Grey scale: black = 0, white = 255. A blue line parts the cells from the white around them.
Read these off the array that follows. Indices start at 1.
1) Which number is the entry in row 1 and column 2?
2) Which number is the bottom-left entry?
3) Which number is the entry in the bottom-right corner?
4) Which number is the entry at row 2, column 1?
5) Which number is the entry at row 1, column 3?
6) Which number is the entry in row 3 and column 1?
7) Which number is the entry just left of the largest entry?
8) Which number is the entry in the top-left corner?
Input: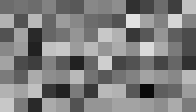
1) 115
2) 200
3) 123
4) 178
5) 108
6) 82
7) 82
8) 108

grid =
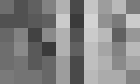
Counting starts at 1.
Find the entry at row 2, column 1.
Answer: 81
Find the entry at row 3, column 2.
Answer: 130
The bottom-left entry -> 122
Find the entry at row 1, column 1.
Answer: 110
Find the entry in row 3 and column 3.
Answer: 66
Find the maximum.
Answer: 211
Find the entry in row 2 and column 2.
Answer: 81
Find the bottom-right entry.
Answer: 130
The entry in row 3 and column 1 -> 103
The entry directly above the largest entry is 197
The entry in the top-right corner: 122
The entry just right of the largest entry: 145

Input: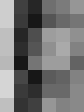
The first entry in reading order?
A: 206
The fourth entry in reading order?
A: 111
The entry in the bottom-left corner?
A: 191
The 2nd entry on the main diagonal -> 58
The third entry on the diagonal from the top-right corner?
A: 157
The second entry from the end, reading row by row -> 130
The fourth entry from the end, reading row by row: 64
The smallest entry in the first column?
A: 184
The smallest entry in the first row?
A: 38
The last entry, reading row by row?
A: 137
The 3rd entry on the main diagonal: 78
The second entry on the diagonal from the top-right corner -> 105

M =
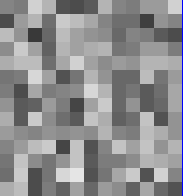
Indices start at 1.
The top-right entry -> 209
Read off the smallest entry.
57
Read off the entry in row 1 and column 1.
132
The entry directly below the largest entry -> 161
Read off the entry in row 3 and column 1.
188
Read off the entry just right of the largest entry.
82
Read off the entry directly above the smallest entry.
180
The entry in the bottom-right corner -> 82
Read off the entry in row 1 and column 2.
124
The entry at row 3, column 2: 147
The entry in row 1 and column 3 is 209
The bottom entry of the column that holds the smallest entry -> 76
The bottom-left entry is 173
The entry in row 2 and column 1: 76
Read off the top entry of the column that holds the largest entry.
76
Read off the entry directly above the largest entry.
195
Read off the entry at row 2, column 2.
155

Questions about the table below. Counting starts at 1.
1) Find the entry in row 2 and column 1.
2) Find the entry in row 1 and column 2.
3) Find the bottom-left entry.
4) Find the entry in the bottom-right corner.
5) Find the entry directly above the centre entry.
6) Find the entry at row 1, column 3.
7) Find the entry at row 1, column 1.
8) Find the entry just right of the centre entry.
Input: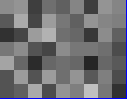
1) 89
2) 148
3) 83
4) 49
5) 111
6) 62
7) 140
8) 119

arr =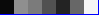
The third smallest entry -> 81
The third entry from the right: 35
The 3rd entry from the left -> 123

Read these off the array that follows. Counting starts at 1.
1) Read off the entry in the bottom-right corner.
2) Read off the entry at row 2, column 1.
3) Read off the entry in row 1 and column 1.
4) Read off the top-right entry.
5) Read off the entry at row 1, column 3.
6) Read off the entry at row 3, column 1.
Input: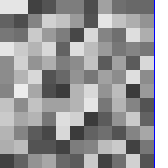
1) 83
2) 98
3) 229
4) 104
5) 65
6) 119

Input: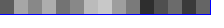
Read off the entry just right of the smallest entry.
79
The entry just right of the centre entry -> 158
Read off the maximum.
200

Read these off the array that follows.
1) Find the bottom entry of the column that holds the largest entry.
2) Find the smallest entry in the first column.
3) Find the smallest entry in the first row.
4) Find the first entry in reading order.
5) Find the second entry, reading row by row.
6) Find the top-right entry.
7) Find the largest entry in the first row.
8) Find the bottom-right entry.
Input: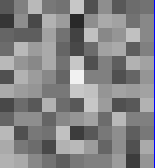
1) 120
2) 54
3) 80
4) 88
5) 128
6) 114
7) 199
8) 149

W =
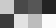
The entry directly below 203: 59
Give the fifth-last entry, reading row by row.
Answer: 35
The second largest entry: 226

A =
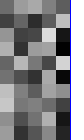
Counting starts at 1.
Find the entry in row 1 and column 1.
108
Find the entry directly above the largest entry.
93
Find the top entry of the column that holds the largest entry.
128
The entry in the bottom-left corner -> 156
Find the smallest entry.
2
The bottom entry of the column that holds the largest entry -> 136
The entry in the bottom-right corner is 36
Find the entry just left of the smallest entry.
162
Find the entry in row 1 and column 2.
156
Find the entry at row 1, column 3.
169
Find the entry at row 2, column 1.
65
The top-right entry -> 93

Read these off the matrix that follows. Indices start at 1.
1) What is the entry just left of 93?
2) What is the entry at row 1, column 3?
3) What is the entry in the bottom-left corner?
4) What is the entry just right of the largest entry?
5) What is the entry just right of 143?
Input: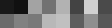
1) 192
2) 163
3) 107
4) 74
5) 87

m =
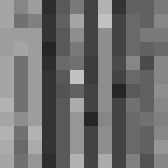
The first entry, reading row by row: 165
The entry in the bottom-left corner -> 165
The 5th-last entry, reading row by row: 171
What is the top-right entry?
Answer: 121
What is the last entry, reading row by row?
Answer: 134
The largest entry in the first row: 178
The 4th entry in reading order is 45
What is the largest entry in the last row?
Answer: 178
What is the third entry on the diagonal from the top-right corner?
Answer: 105
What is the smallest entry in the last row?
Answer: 45
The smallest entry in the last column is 105
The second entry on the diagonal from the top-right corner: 97
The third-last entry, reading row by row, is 128

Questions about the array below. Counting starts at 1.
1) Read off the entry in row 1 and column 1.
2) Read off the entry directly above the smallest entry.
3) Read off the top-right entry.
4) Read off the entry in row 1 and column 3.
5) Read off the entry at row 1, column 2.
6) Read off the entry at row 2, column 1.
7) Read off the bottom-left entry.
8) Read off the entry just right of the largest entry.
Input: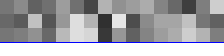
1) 118
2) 179
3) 206
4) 97
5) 139
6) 104
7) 118
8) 77
